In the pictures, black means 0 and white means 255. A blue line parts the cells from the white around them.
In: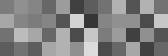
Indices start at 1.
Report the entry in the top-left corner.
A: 124
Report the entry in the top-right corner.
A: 114
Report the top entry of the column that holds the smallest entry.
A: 93
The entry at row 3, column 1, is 114
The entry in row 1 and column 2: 144
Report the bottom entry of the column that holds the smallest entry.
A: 220
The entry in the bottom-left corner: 93
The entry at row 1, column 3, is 133
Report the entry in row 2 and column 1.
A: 167
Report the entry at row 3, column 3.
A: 167
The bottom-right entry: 103
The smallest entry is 54
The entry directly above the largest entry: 199

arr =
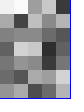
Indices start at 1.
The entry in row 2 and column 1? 170
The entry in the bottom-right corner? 180
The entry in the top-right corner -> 58
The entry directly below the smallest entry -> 58
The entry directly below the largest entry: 68
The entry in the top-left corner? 241
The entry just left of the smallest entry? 200
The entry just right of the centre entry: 46
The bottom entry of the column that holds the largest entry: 170
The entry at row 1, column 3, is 158

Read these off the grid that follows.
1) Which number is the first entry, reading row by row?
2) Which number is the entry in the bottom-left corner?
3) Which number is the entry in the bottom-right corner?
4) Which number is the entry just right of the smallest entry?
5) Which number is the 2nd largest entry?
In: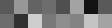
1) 89
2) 109
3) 163
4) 89
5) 196

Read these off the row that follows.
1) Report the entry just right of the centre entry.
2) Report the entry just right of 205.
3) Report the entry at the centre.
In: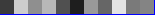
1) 153
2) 143
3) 30

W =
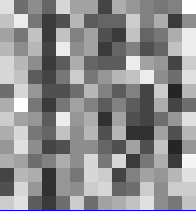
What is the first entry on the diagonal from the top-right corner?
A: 254
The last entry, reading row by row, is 194
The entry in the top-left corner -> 224
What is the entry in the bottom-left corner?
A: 204
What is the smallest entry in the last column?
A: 110
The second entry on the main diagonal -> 236
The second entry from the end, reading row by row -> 119
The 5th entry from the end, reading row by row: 194
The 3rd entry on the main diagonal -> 194
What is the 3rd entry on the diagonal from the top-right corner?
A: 119
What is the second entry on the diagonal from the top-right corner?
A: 58
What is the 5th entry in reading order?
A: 215

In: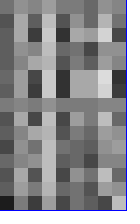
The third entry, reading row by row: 133
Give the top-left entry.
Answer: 114
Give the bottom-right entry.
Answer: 189
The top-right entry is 133
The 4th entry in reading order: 157
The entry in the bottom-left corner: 28
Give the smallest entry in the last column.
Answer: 50
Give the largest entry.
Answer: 220
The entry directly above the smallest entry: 94
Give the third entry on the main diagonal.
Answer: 60
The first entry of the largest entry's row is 104
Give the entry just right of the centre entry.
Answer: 123
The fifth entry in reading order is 123
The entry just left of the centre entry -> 145
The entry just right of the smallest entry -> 123
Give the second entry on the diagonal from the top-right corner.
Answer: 180
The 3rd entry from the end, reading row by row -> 94
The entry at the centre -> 123
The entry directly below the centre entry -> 71
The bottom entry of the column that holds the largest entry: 71

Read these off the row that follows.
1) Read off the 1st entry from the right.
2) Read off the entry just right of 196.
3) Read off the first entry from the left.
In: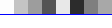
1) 168
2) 157
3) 253

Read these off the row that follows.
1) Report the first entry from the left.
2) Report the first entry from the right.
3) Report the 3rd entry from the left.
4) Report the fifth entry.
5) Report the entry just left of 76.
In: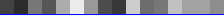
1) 66
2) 141
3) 119
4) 172
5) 153
